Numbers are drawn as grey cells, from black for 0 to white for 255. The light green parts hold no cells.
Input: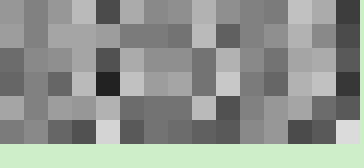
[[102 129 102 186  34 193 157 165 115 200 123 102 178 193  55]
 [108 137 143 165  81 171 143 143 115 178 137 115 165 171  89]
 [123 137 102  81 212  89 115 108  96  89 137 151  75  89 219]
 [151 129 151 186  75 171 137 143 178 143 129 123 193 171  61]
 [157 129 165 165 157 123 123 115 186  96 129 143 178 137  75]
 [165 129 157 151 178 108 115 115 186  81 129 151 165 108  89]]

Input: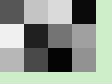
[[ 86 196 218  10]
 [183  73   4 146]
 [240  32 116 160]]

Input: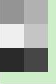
[[ 42  70]
 [148 177]
 [239 197]]

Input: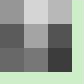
[[ 91 164  83]
 [104 119  60]
 [150 213 184]]

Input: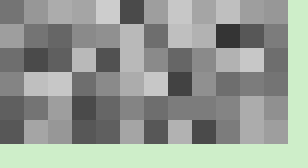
[[ 87 165 151  87  95 165  87 178  74 124 172 158]
 [ 95 116 158  74 102 132 110 124 124 132 172 144]
 [110  74  95 185  81 185 138 102 138 178 199 110]
 [116 151 172 165 205  74 158 199 165 191 158 151]
 [132 191 199 110 138 172 199  66 144 110 124 116]
 [158 116 102 138 144 185 110 191 178  52  87 124]]

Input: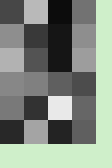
[[ 41 163  35  95]
 [ 70 184  13 114]
 [121  49 233 101]
 [136 128  95  76]
 [142  56  21 142]
 [177  82  21 156]]
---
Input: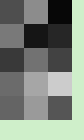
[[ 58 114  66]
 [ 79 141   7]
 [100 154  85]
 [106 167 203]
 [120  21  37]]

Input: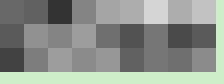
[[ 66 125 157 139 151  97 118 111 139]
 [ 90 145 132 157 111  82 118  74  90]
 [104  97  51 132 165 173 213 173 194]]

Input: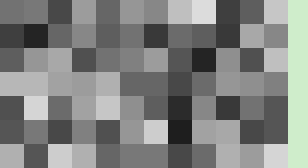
[[ 64  36 102 135  94 114  57 108  94  57 168 135]
 [ 80 213 108 162 198 143  94  43 135  57 114  86]
 [ 86 120  72 128  80 150 205  30 162 168  72  86]
 [ 94 150 168  80 114 128 156  86  36 143  80 191]
 [114 120  72 156 102 150 135 191 220  64  94 198]
 [176  86 205 176 102 120 120  72 108 176 156 213]
 [183 183 162 156 176 102 102  72 108 150 143 128]]

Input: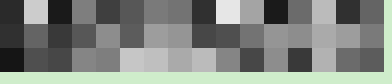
[[ 20  79  71 133 127 198 192 171 186 133  71 141  57 179 107  93]
 [ 42 204  26 127  63  87 121 115  49 231 164  26 107 186  49 101]
 [ 49 101  57  87 141  93 157 149  71  79 115 149 141 171 157 121]]

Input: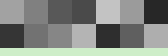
[[ 53 114 134 180  46  95 174]
 [162 128  88  74 195 155  39]]

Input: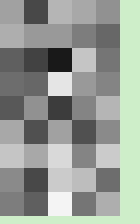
[[ 88 145  60 132 181]
 [ 95  66  25 197 117]
 [109 103 229 153 132]
 [125  95 244 117 174]
 [138  72 203 189 109]
 [161  72 181 168 145]
 [168  80 161  80 138]
 [174 153 153 125 103]
 [197 168 217 132 203]]

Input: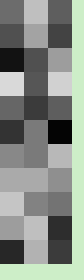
[[ 18  80 157]
 [ 39 178  59]
 [ 51 122   4]
 [ 80 163  67]
 [102  59  94]
 [108 191  94]
 [136 122 184]
 [157 191  45]
 [170 170 143]
 [197 130 115]
 [217  86 209]]

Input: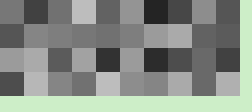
[[ 77 183 133 113 189 141 133 170 105 176]
 [ 85 133 126 119 113 126 155 170  98  91]
 [119  65 113 189  98 148  36  71 141  85]
 [155 170  91 162  50 155  44  77 105  65]]
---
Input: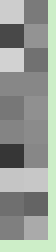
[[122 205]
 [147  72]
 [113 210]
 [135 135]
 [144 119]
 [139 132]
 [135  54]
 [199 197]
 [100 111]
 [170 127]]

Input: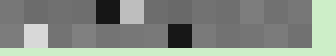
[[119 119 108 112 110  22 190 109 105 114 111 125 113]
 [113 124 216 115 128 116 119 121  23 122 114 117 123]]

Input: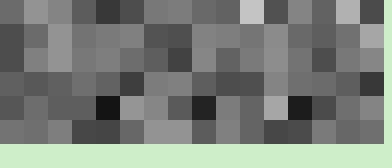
[[ 75 107 148 132  91  56  77 120 123 104  98 196  82 133  99 177]
 [166  76 106 148 116 122 129  83  80 130 126 117 139 105  95 113]
 [135  76 127 148 119 126 109  95  66 135  99 122 141 116  78 120]
 [ 55  97  87  96 111  99  62 123 128  94  78  79 132 112 106  94]
 [132  86 109  94  95  19 149 135  90  35 124 100 166  28  74 111]
 [111 115 111 126  70  69 103 147 147  91 129 101  71  75 122 103]]

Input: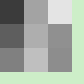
[[228  59 163]
 [144  94 174]
 [141 128 191]]

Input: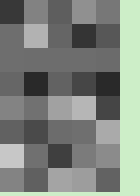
[[119  56 130  94 144]
 [ 87 110 178 101  52]
 [107 110 109 109 109]
 [ 41 102  41  98  70]
 [ 69 131 113 161 182]
 [170  97  74 108 111]
 [139 199 112  63 123]
 [ 98 131  96 164 157]]

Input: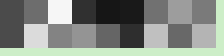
[[122  75 109 246  48  22  25 113 157]
 [180  75 219 131 148 101  46 192 104]]

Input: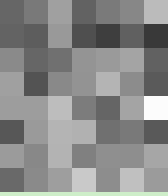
[[187 102 121 160  98 122 135]
 [ 57  99  93 153  79  62  96]
 [ 97 138 102 112 148 154 164]
 [ 90 160  83 137 147 180 140]
 [252 157 157 189 124 101 164]
 [ 89  87 154 180 177 112 121]
 [166 155 136 179 128 143 142]
 [155 105 138 158 201 141 192]]

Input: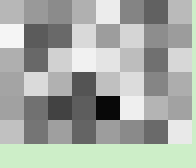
[[186 183 153 139 176 236 132  97]
 [156 245  91 105 217 157 213 141]
 [215 175 104 209 241 228 189 112]
 [173 164 218 177  84 192 220 133]
 [162 161 113  66  93   8 239 180]
 [233 193 117 159 100 157 138 106]]

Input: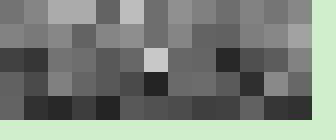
[[135 114 133 171 170  99 188 110 144 127 111 130 116]
 [162 130 121 135  98 132 142 109 133  99  96 126 134]
 [131  65  53 115 109  87 103 200 103 101  40  79  92]
 [104  96  75 127 102  88  74  35 105 108  89  48 136]
 [ 50  99  49  40  60  36  87  80  77  64  66  97  54]]
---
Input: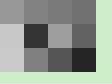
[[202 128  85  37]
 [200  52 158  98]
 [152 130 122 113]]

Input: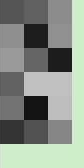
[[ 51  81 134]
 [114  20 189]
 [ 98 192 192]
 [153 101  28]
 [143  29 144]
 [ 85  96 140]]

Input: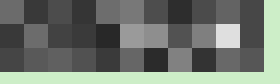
[[ 69  89  96  81  58 102  43 129  51 104  86]
 [ 57 108  66  58  40 154 142  82 127 223  71]
 [107  57  76  53 109 120  77  45  75  99  71]]

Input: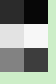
[[130  61]
 [227 247]
 [ 43   7]]

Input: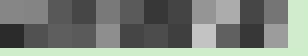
[[ 42  81  94  90 142  69  76  64 196  96  55 155]
 [134 132  88  70 121  89  55  68 148 172  70 117]]

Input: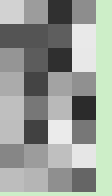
[[189 181 143 101]
 [134 156 191 230]
 [190  65 235 119]
 [191 119 185  43]
 [171  68 163 144]
 [149  92  47 232]
 [ 84  84  94 233]
 [210 156  48 141]]

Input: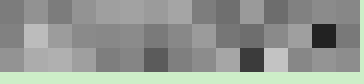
[[147 172 176 159 126 133  91 127 140 166  59 195 135 148 141]
 [129 188 156 138 136 139 122 136 155 118 110 138 159  34 121]
 [124 146 124 147 159 162 155 165 125 111 154 109 129 139 135]]

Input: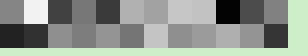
[[ 34  49 143 125 148 117 196 143 155 175 148  53]
 [133 242  65 119  58 177 162 198 194   3  76 129]]
